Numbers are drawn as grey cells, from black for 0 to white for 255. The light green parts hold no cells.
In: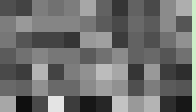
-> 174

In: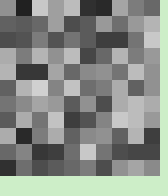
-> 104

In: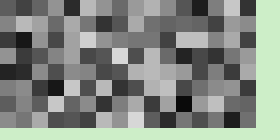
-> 51

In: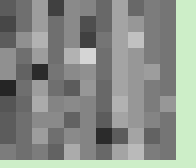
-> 117

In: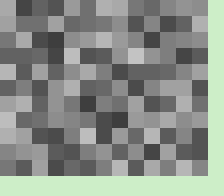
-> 141

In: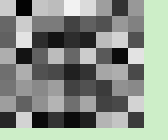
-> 152

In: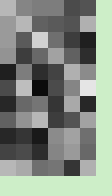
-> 83
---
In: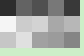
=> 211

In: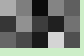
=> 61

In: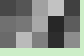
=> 168

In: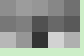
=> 81

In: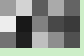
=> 129

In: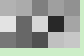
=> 214

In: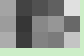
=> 136
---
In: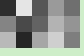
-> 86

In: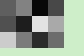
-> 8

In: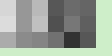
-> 185

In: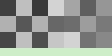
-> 57

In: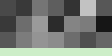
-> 117

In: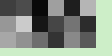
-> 9
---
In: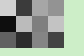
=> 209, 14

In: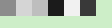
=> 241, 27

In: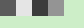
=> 229, 60

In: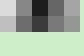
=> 219, 29

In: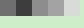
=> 218, 61

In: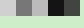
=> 208, 20

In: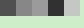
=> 198, 49

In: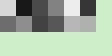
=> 237, 24

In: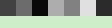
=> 224, 9
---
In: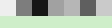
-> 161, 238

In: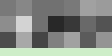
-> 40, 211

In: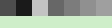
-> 103, 195

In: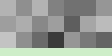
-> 158, 195

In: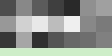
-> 188, 239

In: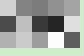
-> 57, 253
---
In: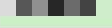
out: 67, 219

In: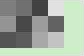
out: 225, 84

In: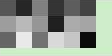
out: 67, 101

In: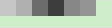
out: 148, 198

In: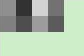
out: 114, 128

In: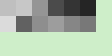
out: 37, 219

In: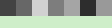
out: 153, 67

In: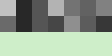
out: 129, 106

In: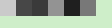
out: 120, 202
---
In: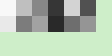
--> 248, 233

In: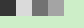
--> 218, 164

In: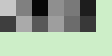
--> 199, 170

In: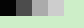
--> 205, 171

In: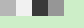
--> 241, 182

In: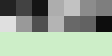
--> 223, 194

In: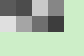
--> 223, 201
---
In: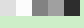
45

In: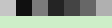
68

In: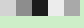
169

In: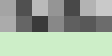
72

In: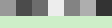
131

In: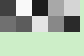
213

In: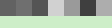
154

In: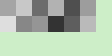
79

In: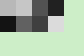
19
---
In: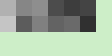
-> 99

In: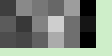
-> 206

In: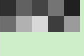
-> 216

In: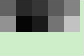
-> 26

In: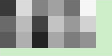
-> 195

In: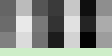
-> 225

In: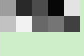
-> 104

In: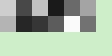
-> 92
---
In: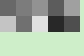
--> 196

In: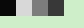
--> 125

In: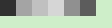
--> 191

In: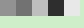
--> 190

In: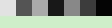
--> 169

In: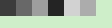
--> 171

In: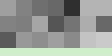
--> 195
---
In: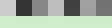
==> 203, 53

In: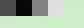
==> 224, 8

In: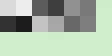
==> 237, 28

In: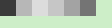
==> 220, 58

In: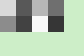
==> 249, 54

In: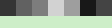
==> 210, 24

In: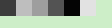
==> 226, 4

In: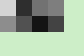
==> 212, 20

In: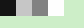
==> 254, 20

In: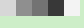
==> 243, 56
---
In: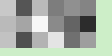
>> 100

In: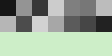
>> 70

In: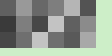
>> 96

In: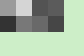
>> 105

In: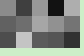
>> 145

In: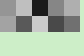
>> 73

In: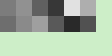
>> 41

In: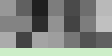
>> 125

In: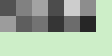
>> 108
